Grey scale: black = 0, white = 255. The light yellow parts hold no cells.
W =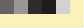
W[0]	100
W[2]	44

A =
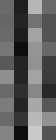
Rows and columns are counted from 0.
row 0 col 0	106
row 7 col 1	36
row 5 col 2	163
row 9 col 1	14
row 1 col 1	36
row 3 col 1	13
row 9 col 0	132
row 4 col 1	36
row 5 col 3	59
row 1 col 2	114

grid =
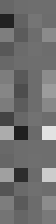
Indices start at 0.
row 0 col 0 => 103
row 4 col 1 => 109
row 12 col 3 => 204
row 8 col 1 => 104
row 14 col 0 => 125
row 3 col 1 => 107
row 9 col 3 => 226
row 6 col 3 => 156
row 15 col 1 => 102
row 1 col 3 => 109
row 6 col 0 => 134
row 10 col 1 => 109
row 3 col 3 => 109
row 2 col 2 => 109
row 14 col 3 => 140
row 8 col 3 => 109
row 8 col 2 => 114

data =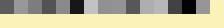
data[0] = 92
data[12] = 66
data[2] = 125
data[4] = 138
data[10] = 174

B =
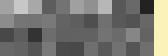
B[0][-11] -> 162
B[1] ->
[140, 117, 116, 121, 99, 94, 79, 112, 89, 83, 103]
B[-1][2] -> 84
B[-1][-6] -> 73
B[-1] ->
[104, 99, 84, 121, 75, 73, 111, 89, 114, 85, 111]
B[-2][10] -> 99
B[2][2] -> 51
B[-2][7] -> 115
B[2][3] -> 109
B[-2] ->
[72, 93, 51, 109, 97, 98, 98, 115, 107, 134, 99]
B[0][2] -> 168

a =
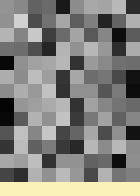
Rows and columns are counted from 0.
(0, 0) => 147
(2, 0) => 180
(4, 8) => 112
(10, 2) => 97
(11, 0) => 168
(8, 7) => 162
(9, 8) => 144
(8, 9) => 133
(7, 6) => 162
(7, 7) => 134
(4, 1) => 144
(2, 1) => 132
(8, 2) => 178
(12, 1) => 46
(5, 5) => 167
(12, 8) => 115
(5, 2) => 189
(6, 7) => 86
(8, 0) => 8
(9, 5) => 101
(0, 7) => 164
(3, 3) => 37
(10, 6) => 183
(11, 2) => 190
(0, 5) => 141
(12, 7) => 179
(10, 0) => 53
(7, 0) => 4
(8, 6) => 120
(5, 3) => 158
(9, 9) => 18
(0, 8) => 185
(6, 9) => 13
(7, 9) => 105
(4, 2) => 162
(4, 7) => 137

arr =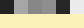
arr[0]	35
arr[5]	236
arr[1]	166
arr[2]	135

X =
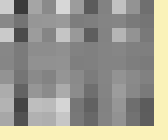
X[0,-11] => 205
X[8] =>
[167, 81, 177, 174, 198, 120, 104, 131, 146, 114, 93]
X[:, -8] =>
[138, 151, 133, 141, 145, 131, 139, 187, 174]
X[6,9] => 136
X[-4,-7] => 149
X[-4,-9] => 138
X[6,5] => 140
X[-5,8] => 132
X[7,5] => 118
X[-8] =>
[136, 116, 150, 151, 154, 125, 127, 132, 133, 122, 117]
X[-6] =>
[135, 123, 141, 141, 144, 130, 128, 132, 134, 128, 127]
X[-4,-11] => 147
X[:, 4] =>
[215, 154, 197, 144, 146, 149, 171, 213, 198]
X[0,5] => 156
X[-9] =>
[205, 58, 165, 138, 215, 156, 91, 130, 193, 147, 111]
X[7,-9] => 190
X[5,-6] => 138
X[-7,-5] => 94
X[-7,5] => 153
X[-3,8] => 156
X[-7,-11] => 202
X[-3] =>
[172, 99, 150, 139, 171, 140, 111, 132, 156, 136, 122]
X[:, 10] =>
[111, 117, 121, 127, 123, 129, 122, 92, 93]
